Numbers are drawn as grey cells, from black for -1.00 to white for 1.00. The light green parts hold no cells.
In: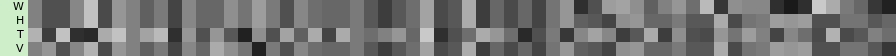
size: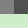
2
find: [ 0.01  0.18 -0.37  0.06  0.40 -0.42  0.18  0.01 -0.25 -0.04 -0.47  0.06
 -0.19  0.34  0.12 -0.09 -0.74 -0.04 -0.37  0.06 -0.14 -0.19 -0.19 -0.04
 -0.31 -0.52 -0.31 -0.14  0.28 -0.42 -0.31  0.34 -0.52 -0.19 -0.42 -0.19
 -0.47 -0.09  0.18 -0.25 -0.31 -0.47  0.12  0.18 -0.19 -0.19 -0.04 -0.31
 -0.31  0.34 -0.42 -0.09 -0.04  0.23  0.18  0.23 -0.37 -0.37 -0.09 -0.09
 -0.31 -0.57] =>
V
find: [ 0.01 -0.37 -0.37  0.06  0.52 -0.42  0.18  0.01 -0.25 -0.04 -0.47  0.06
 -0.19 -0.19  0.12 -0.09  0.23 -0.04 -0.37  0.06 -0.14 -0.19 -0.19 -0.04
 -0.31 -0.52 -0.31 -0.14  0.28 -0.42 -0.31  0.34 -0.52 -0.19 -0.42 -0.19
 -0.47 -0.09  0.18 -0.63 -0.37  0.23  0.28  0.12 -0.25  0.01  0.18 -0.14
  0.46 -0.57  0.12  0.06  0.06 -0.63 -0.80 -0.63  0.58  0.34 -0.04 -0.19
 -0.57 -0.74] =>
W

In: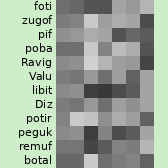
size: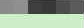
6
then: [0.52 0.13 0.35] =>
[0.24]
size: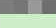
4
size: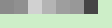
7
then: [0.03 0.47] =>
[0.35]
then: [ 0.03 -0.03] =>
[0.41]
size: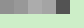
5

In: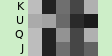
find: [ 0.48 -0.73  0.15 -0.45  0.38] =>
Q
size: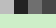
4
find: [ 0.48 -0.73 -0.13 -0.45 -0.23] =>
J

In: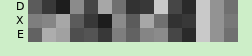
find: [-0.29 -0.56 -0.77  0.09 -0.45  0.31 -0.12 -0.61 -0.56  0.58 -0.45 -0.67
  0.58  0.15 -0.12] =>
D
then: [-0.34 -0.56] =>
[-0.01]
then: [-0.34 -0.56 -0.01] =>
[-0.23]
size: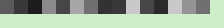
15
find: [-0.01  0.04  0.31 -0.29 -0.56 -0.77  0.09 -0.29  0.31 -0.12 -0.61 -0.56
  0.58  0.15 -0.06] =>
X
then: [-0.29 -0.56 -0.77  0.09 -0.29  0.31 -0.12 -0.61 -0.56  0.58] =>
[0.15]

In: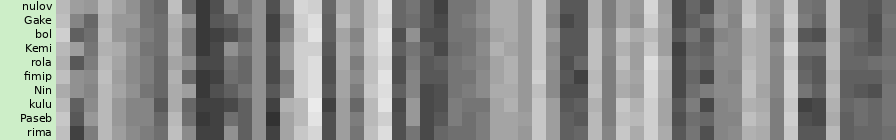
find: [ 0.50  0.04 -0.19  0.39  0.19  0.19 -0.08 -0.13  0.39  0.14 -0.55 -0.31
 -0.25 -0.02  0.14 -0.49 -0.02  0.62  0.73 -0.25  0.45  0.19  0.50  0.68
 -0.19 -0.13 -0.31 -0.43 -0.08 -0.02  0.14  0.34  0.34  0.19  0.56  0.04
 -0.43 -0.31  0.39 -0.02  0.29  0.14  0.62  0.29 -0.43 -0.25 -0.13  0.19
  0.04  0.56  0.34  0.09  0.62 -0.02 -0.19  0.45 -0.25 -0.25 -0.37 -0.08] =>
Gake
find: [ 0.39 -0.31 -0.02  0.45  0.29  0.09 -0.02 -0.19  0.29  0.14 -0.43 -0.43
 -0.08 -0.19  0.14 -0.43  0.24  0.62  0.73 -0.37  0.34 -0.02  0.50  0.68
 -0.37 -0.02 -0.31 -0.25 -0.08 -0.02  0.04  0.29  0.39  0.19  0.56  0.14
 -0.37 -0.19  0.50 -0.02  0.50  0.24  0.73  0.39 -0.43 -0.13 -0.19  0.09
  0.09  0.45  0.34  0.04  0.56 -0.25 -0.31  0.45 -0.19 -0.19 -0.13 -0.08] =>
rola
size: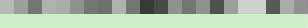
22
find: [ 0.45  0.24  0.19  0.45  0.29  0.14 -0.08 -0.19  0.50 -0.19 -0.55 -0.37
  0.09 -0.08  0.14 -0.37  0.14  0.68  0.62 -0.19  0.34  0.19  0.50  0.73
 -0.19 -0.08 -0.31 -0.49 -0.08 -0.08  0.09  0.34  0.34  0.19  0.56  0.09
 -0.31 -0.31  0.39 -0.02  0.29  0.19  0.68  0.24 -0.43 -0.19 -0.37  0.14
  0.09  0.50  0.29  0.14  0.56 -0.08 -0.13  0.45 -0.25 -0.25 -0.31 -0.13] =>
nulov
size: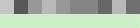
10
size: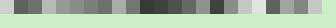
23

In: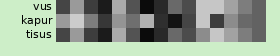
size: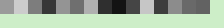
15
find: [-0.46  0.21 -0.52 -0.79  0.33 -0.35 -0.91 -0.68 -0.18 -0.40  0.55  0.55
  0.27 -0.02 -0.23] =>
vus
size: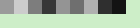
9

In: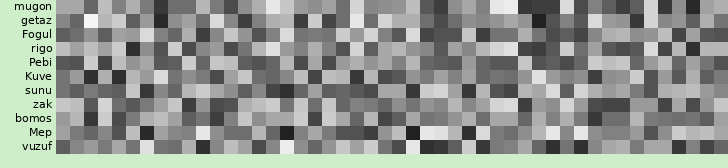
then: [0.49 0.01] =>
[0.37]
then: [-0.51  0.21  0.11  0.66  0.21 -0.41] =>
[-0.46]
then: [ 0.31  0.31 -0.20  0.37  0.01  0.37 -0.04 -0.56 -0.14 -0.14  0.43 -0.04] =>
[-0.09]
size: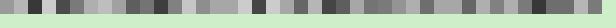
43
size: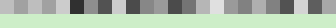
24

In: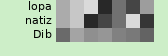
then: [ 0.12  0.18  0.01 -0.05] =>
[-0.22]
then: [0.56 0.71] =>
[-0.69]
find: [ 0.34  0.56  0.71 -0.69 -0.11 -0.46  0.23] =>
lopa
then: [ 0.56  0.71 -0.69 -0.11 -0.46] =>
[0.23]
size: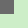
1
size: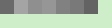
7

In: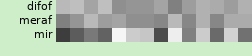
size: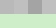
4
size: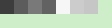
7
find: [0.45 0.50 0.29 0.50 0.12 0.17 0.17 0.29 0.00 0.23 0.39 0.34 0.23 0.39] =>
difof

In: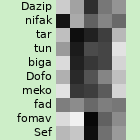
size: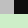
2
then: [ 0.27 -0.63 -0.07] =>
[0.16]
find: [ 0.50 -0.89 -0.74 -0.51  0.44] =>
tar

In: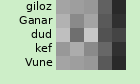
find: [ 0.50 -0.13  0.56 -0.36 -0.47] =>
dud
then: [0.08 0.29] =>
[-0.30]
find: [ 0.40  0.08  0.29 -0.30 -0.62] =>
Ganar

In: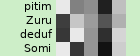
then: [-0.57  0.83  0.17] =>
[-0.63]
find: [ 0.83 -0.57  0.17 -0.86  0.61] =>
Somi
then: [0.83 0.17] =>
[-0.63]
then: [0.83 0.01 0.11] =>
[-0.75]

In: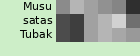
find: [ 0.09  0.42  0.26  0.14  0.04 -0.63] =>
Musu
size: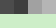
4
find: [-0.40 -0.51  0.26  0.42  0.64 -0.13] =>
satas

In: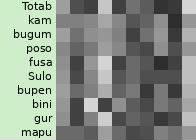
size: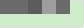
5
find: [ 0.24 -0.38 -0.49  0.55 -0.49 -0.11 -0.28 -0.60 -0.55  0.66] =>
Totab
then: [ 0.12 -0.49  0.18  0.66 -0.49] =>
[-0.17]
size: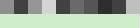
10
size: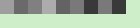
9
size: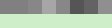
8
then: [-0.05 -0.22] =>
[0.30]

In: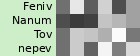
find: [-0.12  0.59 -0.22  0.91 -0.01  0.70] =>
nepev
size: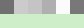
6
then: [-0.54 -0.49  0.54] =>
[0.43]
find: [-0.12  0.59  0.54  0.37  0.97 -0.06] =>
Tov

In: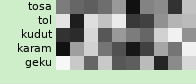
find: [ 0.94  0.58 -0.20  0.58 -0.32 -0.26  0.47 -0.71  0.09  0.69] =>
geku
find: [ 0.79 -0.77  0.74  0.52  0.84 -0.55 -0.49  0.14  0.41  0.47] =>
tol
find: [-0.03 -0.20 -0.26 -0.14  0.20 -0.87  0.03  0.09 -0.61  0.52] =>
tosa
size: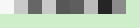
9
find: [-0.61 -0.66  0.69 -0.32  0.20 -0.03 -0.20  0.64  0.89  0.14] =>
kudut
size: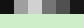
6

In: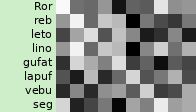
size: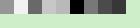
9
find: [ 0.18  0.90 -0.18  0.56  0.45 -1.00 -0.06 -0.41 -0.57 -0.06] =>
reb

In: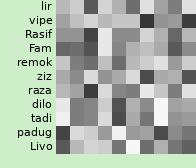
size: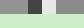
6
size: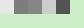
5
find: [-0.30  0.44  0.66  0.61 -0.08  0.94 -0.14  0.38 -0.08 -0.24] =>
Livo
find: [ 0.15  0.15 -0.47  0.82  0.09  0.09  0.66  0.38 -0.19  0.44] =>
Rasif
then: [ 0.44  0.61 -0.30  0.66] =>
[0.38]

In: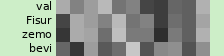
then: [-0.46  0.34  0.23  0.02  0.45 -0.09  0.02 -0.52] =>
[-0.14]
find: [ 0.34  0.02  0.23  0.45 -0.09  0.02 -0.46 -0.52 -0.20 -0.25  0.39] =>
val

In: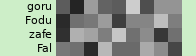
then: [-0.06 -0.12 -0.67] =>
[0.44]
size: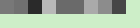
9
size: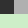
2
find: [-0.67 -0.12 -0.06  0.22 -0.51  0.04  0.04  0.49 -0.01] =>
Fodu
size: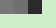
3
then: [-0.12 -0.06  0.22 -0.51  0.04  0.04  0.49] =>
[-0.01]

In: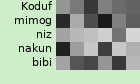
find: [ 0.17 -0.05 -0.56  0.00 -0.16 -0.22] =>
Koduf
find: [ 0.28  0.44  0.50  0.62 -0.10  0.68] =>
niz
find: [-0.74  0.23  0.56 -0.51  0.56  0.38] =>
nakun
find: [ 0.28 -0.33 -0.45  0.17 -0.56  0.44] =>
bibi
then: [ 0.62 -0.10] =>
[0.68]

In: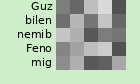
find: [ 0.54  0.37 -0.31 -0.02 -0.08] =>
nemib
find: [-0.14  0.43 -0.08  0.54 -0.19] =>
bilen
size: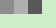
3
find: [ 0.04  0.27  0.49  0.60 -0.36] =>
Feno
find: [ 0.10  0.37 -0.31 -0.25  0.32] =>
mig

